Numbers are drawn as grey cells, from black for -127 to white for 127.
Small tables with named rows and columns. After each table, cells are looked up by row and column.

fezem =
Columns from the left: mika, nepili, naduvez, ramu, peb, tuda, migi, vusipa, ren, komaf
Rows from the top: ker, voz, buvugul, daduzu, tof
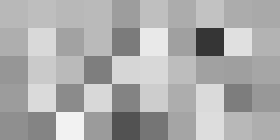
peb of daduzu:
3
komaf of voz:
51
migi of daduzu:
45
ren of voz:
96
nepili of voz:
89
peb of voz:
-4
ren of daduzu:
-2
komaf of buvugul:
38
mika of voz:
46
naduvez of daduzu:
11
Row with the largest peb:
buvugul

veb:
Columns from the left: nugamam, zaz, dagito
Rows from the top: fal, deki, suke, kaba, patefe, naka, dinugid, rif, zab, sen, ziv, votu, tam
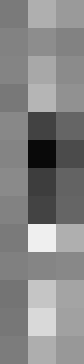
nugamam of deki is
2
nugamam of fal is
-5
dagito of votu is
33
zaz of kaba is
53
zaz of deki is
13
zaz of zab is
111
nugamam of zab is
-5
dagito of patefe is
-26
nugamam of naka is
4
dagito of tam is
24
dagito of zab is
47
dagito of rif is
-26
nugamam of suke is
4
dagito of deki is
2
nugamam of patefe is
8
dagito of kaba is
17

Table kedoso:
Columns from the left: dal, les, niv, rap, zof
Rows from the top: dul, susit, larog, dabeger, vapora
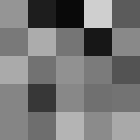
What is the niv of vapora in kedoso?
52
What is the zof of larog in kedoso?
-44
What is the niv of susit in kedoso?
-10
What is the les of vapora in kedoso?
-17
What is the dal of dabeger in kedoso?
5
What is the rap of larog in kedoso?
-4
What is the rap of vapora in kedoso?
11
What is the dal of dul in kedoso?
21
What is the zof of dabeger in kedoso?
-12
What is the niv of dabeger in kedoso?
8
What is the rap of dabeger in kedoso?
-15
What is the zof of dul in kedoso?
-36
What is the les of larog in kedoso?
-13
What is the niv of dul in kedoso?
-118
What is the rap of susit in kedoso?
-104
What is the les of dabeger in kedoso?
-72
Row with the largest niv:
vapora

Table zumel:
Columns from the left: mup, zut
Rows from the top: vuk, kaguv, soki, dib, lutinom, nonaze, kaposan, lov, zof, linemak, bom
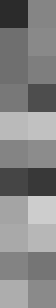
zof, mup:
41
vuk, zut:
5
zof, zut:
55
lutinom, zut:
65
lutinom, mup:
58
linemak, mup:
3
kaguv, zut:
9
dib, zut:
-50
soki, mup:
-16
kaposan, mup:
-58
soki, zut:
-1
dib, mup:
-7
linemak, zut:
-10
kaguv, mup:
-16
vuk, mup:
-84
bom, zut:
10
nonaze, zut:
12

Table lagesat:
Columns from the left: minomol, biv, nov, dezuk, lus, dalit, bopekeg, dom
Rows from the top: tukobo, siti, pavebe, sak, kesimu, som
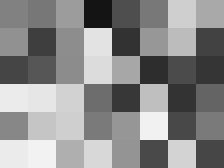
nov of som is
47
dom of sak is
-27
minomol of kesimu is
7
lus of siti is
-77
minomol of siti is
17
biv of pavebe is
-41
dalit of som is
-54
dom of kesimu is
-5
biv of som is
114

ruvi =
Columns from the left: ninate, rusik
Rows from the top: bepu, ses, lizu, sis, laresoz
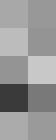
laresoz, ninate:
43
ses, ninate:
60
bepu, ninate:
40
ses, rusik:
20
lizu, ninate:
20
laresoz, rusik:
26
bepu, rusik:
24
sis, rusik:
-6
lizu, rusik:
72
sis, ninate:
-69
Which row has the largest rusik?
lizu

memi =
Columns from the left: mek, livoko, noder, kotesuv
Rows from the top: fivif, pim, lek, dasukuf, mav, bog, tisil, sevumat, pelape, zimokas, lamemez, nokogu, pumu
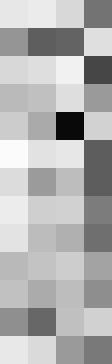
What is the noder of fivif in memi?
88
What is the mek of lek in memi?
88
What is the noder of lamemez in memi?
61
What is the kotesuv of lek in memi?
-57
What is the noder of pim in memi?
-28
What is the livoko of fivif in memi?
107
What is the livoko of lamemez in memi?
43
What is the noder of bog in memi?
103
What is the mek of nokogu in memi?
15
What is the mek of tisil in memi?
92
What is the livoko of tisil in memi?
27
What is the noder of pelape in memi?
48
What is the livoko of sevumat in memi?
79
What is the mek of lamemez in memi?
65
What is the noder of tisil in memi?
61
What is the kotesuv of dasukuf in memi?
26
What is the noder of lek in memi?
113
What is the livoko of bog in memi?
98
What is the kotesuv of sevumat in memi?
-3
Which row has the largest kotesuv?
pim

